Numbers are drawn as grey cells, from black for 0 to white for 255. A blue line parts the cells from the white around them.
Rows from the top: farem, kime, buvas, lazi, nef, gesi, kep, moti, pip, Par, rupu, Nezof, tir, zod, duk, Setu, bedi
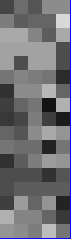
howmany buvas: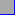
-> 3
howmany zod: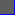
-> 4
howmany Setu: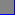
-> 2
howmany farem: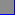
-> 2
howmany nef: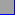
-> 3
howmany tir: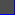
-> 3
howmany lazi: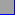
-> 4

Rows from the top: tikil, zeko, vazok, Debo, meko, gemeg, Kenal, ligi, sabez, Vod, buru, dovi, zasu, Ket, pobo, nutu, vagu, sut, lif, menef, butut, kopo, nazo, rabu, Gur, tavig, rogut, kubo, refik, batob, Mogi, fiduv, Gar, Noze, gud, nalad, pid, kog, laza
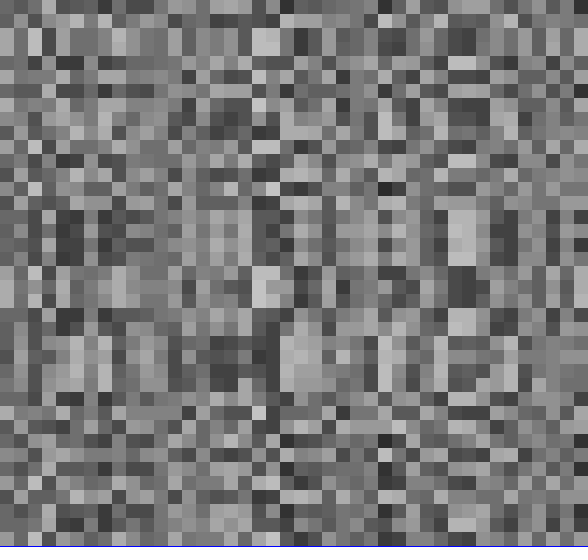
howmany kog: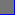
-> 5
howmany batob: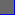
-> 5
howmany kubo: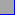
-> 4
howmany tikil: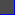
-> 2
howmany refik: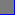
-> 4

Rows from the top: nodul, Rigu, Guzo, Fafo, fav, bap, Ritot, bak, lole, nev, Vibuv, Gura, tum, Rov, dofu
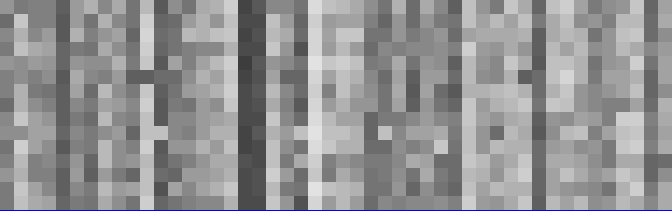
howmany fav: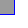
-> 2
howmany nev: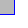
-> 2
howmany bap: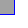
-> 7
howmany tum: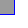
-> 5
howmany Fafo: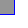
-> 4
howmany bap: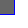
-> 3
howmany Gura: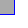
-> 9

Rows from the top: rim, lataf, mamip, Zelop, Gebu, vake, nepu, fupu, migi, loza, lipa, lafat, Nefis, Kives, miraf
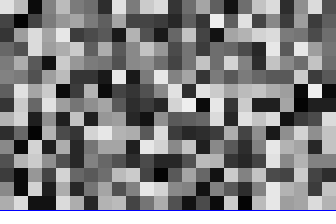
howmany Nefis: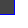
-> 4
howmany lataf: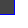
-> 5
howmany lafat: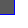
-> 0
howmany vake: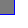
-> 4
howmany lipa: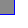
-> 3
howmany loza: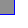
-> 3

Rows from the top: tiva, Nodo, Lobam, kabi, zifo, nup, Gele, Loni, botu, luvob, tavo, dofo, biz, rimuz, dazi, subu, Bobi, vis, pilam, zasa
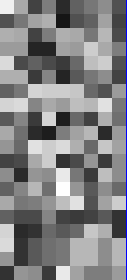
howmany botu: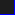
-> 1
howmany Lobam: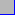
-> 1
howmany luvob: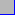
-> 1

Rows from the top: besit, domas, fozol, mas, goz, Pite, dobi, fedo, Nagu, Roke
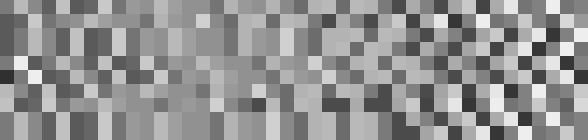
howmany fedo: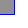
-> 5
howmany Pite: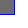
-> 2

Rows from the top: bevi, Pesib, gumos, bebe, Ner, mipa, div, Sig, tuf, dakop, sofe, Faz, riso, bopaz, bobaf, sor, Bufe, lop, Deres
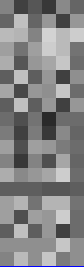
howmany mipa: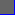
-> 0
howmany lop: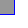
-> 0
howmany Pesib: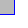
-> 0
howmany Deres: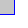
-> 1
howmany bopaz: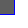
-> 4
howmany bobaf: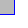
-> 0
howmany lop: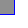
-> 5

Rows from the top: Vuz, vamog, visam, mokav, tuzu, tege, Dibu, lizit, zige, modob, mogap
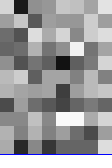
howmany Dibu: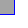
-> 2
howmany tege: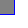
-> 2
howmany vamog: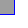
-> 3
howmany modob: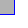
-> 2
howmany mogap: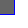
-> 3
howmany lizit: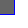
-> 2

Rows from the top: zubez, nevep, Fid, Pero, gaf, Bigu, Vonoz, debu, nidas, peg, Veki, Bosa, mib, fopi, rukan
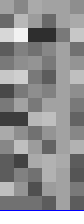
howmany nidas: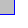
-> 1
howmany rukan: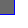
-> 0
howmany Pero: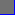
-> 2
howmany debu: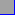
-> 3

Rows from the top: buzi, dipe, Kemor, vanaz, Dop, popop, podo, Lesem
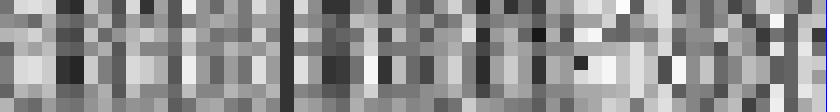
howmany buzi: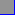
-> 5
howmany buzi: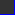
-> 5

